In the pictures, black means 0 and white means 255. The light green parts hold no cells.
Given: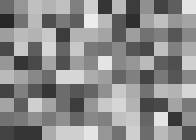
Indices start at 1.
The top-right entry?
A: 228
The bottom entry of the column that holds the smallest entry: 67
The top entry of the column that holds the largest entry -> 207
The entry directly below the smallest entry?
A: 158
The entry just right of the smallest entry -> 114
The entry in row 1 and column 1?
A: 108
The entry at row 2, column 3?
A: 186
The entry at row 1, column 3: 192
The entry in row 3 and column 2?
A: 186
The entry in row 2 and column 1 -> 39
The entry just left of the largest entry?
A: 94
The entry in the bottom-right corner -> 79
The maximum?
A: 236
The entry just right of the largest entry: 186
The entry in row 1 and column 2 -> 150

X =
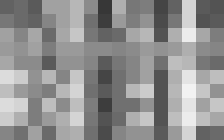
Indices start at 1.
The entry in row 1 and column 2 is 106
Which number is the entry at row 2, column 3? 98
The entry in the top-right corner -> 83
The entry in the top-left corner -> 98
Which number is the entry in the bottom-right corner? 106
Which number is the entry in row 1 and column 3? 90
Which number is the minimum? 55
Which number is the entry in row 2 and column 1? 119
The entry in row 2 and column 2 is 106
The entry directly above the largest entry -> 228
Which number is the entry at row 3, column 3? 167
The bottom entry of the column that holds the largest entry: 212
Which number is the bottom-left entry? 133
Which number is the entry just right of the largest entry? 198
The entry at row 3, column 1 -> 161
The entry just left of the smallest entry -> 139
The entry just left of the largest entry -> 183
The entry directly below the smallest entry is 61
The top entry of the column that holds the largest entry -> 212

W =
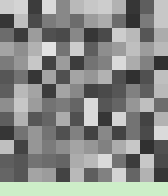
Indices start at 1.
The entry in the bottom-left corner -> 101
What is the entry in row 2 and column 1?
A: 54
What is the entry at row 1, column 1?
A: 205
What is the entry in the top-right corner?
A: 199
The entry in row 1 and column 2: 212
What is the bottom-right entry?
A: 54
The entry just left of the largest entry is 178
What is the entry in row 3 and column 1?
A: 108
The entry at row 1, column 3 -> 60
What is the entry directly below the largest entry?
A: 67
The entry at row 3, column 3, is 156
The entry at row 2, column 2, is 191
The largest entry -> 226
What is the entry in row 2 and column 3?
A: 74
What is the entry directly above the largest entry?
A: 80
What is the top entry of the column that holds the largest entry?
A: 218

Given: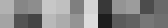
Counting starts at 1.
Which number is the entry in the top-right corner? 105
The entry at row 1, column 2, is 134
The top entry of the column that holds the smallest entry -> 56
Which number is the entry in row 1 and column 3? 141
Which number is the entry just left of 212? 127
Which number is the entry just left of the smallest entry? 220
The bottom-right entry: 111

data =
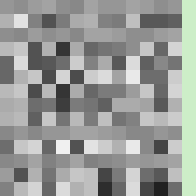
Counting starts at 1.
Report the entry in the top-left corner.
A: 150
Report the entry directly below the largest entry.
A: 142
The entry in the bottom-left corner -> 129
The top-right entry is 150
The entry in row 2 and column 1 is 177
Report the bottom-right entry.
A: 109
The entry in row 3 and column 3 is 156
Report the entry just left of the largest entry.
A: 103
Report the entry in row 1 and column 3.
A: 156
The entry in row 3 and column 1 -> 142
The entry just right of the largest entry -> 82
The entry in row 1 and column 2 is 142
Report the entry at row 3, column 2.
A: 136
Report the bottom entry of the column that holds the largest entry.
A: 219
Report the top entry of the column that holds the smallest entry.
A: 142
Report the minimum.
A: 32
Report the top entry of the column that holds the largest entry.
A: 142

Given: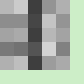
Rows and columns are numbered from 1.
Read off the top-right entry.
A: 176
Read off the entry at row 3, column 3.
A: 62
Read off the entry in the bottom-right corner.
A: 170
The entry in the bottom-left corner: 176
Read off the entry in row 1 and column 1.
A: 183
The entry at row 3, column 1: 163
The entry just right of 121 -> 114
